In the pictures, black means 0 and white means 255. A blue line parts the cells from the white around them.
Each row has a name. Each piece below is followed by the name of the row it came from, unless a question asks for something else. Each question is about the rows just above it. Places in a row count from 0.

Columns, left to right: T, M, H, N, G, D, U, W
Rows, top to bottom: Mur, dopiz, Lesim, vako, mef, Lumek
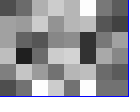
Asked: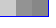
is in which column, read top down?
N
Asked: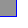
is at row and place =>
dopiz, 3
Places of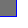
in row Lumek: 1 4 6 7
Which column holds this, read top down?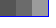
H

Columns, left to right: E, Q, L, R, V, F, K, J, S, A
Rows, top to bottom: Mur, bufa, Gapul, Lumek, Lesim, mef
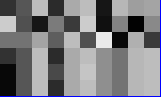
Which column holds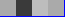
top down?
V
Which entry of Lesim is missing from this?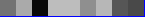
[197]
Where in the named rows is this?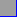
Mur, 8
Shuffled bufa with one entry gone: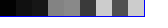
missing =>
[123]

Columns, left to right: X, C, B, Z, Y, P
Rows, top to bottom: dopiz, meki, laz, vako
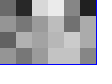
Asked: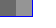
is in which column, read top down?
X
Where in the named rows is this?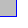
meki, 3
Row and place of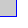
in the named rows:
laz, 4
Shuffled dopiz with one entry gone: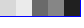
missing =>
[40]

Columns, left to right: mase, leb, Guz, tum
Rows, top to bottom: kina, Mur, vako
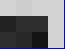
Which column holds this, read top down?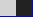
mase
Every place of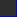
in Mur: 1 2
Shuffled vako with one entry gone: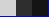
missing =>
[40]
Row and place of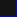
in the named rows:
vako, 2
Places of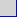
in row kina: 0 2 3
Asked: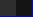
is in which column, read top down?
Guz

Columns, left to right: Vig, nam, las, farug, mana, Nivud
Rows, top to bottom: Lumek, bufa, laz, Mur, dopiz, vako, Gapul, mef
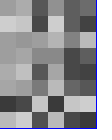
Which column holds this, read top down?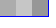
nam
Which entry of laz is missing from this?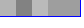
[151]
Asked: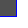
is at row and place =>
mef, 2
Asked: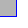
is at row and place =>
laz, 3
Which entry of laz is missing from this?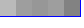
[180]
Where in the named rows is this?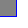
laz, 4
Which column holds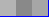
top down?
farug

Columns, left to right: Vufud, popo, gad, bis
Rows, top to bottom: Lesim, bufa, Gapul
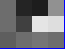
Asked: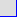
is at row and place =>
bufa, 3
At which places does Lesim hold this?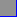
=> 3
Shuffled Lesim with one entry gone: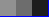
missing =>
[36]
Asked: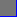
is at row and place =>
Gapul, 2
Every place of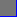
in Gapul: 2
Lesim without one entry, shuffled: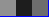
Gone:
[36]

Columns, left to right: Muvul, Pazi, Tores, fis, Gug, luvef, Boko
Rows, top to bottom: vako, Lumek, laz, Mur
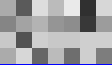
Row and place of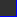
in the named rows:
vako, 5
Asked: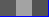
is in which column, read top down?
Pazi
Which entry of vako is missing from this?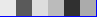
[215]
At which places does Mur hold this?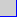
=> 5
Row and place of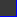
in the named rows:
Lumek, 5
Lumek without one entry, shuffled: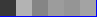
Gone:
[141]
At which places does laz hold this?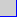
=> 2 5 6

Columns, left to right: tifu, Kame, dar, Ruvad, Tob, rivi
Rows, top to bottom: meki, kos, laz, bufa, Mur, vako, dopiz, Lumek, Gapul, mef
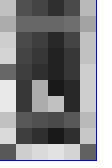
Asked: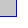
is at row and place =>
Gapul, 5
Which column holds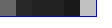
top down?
Ruvad
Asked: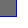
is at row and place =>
kos, 4
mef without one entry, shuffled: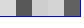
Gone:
[226]

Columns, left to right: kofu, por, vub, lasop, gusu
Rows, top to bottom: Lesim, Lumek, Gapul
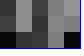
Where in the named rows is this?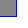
Lumek, 3
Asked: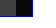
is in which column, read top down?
kofu
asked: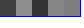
Lumek
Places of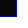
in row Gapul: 0 4
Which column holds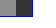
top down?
por
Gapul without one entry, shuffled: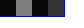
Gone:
[58]
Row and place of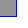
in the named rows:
Lesim, 4

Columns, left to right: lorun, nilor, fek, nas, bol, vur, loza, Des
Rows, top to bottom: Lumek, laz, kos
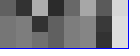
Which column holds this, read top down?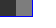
nilor
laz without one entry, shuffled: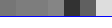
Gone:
[57]
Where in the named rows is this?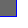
Lumek, 4

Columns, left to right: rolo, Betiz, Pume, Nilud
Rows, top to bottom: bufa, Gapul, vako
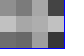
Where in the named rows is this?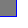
bufa, 1
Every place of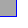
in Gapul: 1
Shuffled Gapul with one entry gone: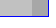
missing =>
[174]

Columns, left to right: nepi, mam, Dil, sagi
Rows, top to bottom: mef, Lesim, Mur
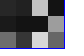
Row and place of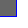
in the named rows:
Mur, 3
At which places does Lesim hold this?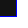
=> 1 2
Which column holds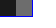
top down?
nepi
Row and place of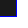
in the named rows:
Lesim, 0
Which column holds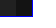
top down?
mam
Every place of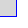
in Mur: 2

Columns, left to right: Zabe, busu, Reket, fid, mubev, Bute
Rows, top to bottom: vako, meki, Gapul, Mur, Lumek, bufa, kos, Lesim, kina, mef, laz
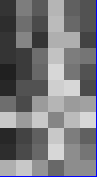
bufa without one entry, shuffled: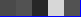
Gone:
[207]
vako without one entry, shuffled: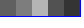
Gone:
[90]
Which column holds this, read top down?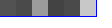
busu
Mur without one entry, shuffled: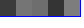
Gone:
[194]
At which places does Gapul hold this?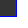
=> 0 2

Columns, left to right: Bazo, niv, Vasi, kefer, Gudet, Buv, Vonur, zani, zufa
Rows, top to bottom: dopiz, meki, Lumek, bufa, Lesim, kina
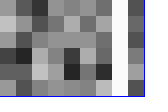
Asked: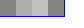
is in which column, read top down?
Vasi
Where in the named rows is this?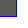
dopiz, 1
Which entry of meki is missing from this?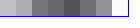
[165]
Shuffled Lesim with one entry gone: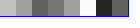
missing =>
[45]
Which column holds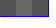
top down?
zufa
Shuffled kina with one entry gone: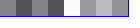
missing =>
[139]
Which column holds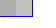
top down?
Vasi

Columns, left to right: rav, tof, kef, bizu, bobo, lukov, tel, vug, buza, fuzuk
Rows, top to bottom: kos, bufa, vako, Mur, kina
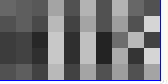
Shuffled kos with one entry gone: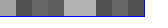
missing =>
[88]
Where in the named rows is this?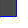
bufa, 2

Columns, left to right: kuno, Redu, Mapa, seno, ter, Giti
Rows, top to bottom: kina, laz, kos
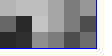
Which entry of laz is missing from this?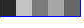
[78]
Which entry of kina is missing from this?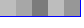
[182]
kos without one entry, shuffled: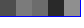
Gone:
[49]
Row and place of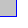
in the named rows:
laz, 2

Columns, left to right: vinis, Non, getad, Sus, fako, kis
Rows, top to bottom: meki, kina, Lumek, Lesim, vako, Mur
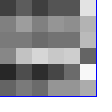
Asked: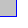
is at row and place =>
Lesim, 1
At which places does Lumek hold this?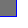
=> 3 4
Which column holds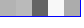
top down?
kis
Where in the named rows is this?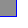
kina, 4

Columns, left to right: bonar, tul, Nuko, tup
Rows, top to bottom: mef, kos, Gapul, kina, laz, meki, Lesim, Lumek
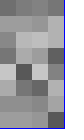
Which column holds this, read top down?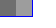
bonar
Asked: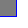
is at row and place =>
mef, 1
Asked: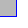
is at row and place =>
Gapul, 1
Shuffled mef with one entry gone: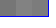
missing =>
[111]

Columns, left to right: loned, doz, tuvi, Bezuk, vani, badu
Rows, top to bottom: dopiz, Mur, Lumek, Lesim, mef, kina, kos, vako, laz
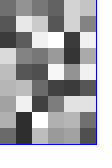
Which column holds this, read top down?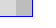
loned
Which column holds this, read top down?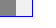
badu
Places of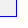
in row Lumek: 2 5
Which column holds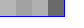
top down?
loned
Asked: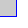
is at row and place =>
Mur, 2
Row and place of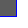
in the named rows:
Lumek, 1
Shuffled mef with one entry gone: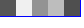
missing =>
[247]

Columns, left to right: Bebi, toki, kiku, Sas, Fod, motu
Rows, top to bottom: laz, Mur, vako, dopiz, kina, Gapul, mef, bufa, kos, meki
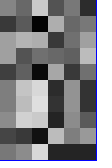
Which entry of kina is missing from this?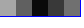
[63]
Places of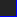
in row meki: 3 4 5
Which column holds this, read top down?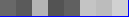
toki

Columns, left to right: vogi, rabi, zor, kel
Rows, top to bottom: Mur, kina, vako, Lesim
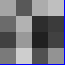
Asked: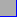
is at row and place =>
Mur, 2
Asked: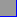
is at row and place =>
vako, 1
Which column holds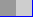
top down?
rabi
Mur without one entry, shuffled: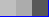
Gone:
[165]
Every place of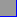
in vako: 1
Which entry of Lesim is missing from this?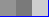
[81]
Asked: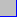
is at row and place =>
Mur, 3

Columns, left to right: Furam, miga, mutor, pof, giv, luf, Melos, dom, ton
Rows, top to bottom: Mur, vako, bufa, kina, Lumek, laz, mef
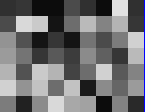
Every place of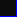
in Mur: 2 3 6
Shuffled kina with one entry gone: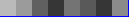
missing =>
[60]

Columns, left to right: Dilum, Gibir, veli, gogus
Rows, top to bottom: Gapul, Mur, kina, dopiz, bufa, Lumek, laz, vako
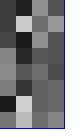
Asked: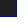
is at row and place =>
Gapul, 1
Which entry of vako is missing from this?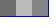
[116]

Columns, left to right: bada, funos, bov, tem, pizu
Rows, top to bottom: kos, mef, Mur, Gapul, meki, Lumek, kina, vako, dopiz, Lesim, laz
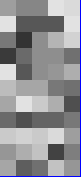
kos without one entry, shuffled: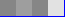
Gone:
[218]
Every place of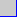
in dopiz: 0 2
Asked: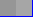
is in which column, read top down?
bada
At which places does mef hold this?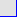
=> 0 4

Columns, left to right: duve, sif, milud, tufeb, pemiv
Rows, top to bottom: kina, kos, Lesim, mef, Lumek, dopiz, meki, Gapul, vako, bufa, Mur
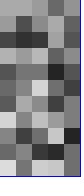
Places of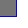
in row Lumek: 1 2
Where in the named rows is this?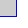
Mur, 2
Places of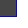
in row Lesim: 0
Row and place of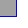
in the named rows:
Lesim, 3
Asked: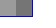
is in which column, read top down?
sif

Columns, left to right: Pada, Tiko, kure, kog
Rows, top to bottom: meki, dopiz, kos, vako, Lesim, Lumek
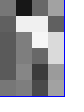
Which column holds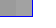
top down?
kog
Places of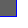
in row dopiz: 0 3

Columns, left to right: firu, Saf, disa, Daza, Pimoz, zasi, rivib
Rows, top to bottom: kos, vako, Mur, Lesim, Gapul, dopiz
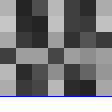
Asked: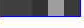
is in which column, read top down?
Pimoz
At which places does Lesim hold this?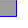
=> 1 2 4 6
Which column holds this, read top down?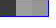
rivib
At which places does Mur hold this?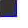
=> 4
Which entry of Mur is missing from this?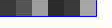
[51]

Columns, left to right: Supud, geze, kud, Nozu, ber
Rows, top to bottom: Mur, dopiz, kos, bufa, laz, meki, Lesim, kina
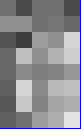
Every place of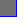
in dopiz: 2
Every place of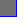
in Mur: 0 2 3

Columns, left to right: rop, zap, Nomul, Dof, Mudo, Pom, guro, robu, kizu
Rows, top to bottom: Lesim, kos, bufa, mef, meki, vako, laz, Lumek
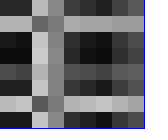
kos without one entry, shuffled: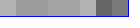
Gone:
[172]
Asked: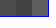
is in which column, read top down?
kizu
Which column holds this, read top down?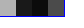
rop

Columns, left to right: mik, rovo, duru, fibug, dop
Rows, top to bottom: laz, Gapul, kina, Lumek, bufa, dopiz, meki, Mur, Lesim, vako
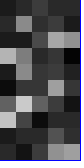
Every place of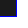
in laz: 0
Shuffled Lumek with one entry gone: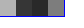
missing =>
[4]
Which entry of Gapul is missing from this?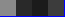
[47]
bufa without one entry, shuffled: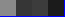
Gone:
[33]
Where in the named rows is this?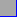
kina, 3
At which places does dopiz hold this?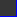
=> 1 2 4
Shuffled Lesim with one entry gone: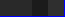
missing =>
[82]

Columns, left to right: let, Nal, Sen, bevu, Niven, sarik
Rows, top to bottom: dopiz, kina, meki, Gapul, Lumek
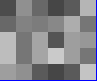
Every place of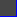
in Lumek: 3
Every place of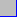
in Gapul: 0
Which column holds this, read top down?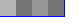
sarik
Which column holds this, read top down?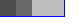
let

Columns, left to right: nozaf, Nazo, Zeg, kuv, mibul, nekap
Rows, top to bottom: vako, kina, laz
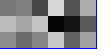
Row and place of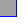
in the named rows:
laz, 5
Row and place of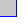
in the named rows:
laz, 3

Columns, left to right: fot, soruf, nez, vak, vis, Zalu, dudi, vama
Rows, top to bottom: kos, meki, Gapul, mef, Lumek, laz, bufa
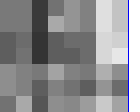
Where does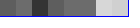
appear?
Gapul
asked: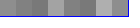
Lumek
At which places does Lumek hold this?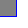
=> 1 4
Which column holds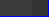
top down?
nez
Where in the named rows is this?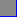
bufa, 4
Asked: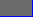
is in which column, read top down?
Zalu

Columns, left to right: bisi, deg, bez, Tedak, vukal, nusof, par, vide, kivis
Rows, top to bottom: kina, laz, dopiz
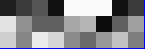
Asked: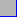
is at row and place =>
laz, 5
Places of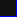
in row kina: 3 7
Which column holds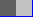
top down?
vide
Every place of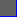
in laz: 2 3 7

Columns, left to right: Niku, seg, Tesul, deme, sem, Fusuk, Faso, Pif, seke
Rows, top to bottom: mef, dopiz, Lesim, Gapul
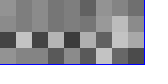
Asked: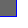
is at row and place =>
Gapul, 7
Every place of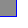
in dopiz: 0 2 8

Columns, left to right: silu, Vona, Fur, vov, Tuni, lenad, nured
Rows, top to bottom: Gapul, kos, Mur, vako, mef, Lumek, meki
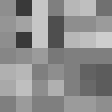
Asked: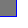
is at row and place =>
vako, 3
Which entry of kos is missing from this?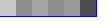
[149]
